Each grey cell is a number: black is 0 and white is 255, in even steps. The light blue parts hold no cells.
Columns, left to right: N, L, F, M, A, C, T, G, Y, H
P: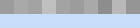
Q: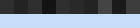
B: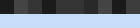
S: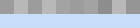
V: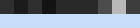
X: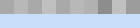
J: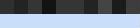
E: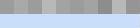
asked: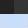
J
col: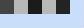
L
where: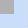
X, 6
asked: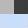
V
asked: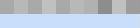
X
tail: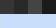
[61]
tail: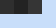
[19 53 53 35 68 27 61]

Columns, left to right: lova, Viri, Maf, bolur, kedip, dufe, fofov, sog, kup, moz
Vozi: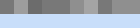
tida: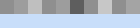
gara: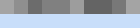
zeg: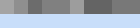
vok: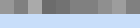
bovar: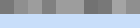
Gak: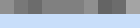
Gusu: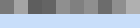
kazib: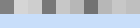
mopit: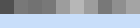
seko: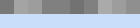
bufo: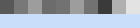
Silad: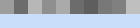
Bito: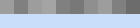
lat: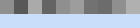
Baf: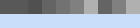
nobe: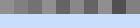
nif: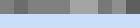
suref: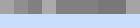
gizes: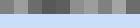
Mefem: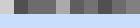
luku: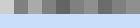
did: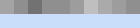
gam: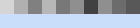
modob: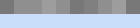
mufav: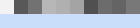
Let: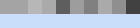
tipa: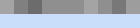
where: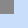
nobe, 5
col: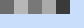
sog
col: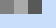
bolur
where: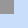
vok, 0

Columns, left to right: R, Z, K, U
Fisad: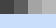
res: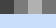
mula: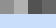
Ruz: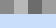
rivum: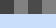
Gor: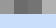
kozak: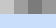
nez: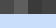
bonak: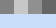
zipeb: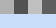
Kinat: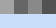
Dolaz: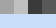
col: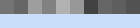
U
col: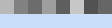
Z
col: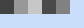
R

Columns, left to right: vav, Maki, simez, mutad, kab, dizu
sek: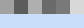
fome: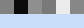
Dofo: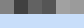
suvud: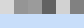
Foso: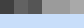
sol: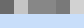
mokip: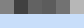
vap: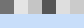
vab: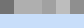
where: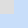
vap, 4
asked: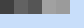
Dofo
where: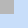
mokip, 5

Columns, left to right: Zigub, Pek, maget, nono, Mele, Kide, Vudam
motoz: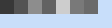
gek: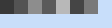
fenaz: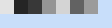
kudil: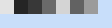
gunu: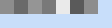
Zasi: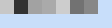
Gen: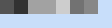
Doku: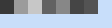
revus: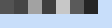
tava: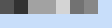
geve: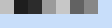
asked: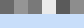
gunu
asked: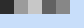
geve
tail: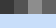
[205 121 106]
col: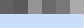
nono
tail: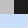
[ 44 155 199  98 135]
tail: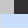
[162 170 205 114 135]

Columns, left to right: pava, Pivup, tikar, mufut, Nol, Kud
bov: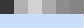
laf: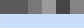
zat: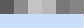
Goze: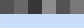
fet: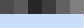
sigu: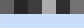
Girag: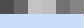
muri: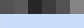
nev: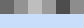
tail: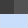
[133]
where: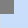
fet, 5
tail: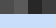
[ 97 127]
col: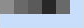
Pivup

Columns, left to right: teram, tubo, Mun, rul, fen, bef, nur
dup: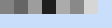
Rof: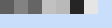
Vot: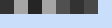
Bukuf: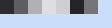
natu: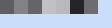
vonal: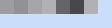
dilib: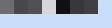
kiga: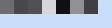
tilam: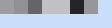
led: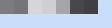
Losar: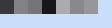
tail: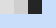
[117]
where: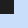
dup, 3
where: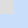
Bukuf, 3
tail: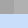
[101  72 177]
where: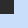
Bukuf, 0

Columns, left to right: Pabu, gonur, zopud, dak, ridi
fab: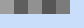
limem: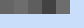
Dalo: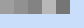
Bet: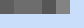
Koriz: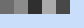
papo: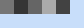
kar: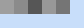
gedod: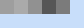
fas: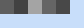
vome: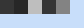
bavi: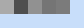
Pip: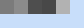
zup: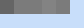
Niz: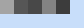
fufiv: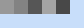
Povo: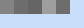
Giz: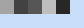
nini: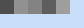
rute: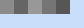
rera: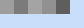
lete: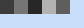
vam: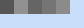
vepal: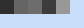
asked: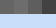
limem
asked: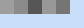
kar
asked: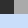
Koriz
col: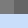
Pabu

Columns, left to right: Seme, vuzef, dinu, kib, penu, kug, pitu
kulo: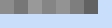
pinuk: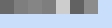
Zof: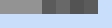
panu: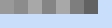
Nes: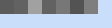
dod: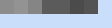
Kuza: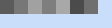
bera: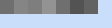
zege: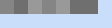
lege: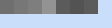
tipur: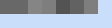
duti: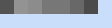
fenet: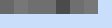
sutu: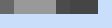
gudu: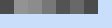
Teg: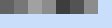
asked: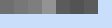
lege
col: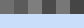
pitu

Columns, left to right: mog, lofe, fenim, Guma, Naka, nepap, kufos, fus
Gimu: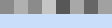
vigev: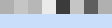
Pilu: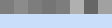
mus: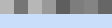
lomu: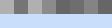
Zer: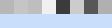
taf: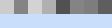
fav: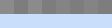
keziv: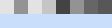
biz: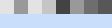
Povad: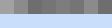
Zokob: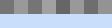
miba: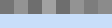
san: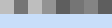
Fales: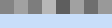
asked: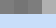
Pilu
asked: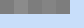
fav
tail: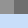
[161 110 147 125 139]
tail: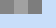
[183  94 161 110 153]
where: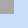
Gimu, 5

